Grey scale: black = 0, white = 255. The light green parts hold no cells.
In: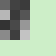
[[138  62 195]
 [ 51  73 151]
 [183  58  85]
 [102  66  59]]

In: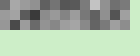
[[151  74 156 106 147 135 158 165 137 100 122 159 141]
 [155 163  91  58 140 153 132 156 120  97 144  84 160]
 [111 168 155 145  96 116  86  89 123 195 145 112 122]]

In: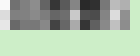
[[231 105 121 120 136  67 103 170  53  96 137 192 141]
 [220 128 129 138 125 102 110 201  80  76 132 220 144]
 [249 113 128 141 100  54  90 133  41  48 120 187 176]]

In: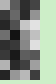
[[ 36 151 184  61]
 [179  42  64 159]
 [ 57  25  94  87]
 [ 47  57 135 223]
 [111  19 142 192]
 [ 38  80 198 226]
 [ 57 104  42 147]
 [181  91  46  68]]

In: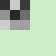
[[205 162 160]
 [147  40 109]
 [ 48 202  58]]

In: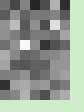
[[121 133 178 110  78 150 171]
 [ 49 162 169 146 153 105 123]
 [127 128 145  94 114 146 158]
 [164  90  85  97  96 149 149]
 [171 136 101 109 130 136 149]
 [112 147 248 141  52  82 103]
 [144 125  98 121 121 112 163]
 [146 187  88 144  77 223 135]
 [ 91 144 101 120 120 131  88]
 [113  71 132  39  77 178  46]]
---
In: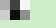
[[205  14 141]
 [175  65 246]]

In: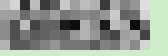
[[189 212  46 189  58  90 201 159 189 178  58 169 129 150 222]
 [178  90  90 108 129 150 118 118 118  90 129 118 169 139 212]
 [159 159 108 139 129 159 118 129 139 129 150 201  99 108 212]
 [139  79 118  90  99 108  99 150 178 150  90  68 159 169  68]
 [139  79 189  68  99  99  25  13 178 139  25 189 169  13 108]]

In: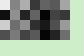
[[ 15 144  35  99   5  67  56]
 [ 79 122  67  89   5  35 110]
 [205 110 144  47  24  79 154]
 [236 132 174  56  99  89 165]]

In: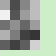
[[177 124  64  53]
 [ 94  64  94 209]
 [113 144 103 156]
 [168  76 134 189]
 [241  85 156 189]]

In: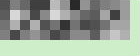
[[115 176  81 176  81 115  51 115  72  81 115 165 165]
 [ 81 127 103  63  63 186 147  41 147 103 127 137 156]
 [127  72 127 147 115  72  92 137 137  92 165 197 176]
 [ 92 215 156  72 137 215 176 137 103  92 165  63 156]]

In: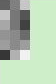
[[167 119  65]
 [198 119  85]
 [147 138 107]
 [157 138 157]
 [ 97 128 198]
 [ 54 177 241]]

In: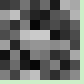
[[ 16 127  16 127 116  45  66 168]
 [ 54 107  25   6  85 127  25  75]
 [159 191  75  35  25  85  96 179]
 [ 54  66 116  54 107  25 179 168]
 [ 96  45 127   6  54  75  54  96]
 [159  35 138 149 149 138 149  66]
 [127  66 168 191  85  45  96 138]
 [ 75 107 191 202 202  16  45  75]]
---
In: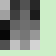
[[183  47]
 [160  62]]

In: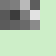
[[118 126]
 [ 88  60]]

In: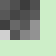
[[95 79]
 [87 69]]

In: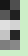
[[22 78]
 [87 32]]

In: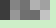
[[ 59 132]
 [ 60 151]]

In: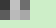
[[ 55 193]
 [ 92 186]]
